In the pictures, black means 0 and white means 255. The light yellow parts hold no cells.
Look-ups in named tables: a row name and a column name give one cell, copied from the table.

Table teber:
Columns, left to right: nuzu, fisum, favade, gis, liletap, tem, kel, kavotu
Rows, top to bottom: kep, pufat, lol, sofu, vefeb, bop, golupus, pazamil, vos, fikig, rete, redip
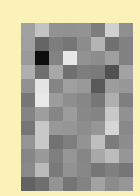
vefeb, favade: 133
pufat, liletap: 140
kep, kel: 208
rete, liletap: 135
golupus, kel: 200
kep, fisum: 195
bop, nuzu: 119
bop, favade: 156
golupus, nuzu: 132
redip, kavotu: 150
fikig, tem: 168
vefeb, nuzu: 145
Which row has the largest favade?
sofu

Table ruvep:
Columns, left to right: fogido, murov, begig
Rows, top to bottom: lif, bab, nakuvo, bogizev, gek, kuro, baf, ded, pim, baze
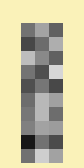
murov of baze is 206
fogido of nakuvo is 189
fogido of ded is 128
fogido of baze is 113
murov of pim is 114
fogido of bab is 71
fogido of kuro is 109
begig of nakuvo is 96
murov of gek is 118
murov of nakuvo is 137
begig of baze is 162
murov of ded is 162
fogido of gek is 79
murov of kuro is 184
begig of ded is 156
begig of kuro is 160

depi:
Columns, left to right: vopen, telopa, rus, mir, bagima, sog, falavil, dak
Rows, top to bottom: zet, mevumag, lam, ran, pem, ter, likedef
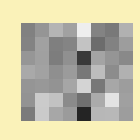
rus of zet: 180
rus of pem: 147
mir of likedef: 155
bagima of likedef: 36
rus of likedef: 167
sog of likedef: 183
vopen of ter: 147
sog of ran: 189

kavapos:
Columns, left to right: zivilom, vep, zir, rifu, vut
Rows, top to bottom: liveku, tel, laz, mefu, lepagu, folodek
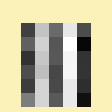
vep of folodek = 212
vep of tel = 209
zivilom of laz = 50
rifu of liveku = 231
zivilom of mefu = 77
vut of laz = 51
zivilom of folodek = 125

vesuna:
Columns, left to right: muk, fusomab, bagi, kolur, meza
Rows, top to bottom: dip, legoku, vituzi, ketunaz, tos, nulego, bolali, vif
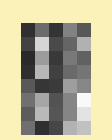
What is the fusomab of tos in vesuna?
54
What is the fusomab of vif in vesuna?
47
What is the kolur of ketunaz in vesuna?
106
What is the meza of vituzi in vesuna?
97
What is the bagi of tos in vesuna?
59
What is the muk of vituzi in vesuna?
42
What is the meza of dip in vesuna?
88
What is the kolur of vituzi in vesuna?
121
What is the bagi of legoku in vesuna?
74
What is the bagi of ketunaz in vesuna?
65
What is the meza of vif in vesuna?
193
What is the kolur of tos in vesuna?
158
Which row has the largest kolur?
vif

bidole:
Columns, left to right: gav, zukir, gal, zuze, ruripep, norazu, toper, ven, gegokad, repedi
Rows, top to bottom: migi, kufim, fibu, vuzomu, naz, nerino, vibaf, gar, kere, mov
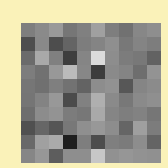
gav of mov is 134
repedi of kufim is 125
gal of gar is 85
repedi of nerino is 143
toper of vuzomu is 138
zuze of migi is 118
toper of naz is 146
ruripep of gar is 143
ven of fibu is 124
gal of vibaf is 147
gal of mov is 93
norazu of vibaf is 169
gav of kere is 105
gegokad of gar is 159
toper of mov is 145
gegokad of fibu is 120
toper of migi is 126
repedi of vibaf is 118
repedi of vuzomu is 147

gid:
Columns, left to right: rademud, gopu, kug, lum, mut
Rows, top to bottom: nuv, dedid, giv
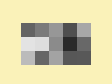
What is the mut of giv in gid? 88
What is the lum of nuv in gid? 79
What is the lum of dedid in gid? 42
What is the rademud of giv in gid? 187
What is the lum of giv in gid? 87
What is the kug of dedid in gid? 139
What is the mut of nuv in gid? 167
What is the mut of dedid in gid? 104
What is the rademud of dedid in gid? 227
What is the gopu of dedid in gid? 222
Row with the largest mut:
nuv

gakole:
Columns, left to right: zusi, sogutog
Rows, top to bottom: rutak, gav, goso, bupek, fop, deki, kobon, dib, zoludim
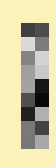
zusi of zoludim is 119
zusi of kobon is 32
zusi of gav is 218
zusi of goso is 132
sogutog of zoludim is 168
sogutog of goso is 211
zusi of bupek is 160
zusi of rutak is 64
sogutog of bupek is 200
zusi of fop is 163
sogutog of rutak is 77
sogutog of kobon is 177
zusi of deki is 79
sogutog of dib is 67
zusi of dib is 121

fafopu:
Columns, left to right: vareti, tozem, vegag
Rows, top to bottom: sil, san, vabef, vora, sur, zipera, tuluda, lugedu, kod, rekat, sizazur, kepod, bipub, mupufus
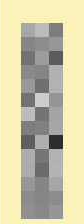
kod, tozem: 175
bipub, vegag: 140
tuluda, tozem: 116
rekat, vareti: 173
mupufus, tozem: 136
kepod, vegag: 166
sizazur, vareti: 172
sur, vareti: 153
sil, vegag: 125
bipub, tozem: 134
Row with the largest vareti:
tuluda

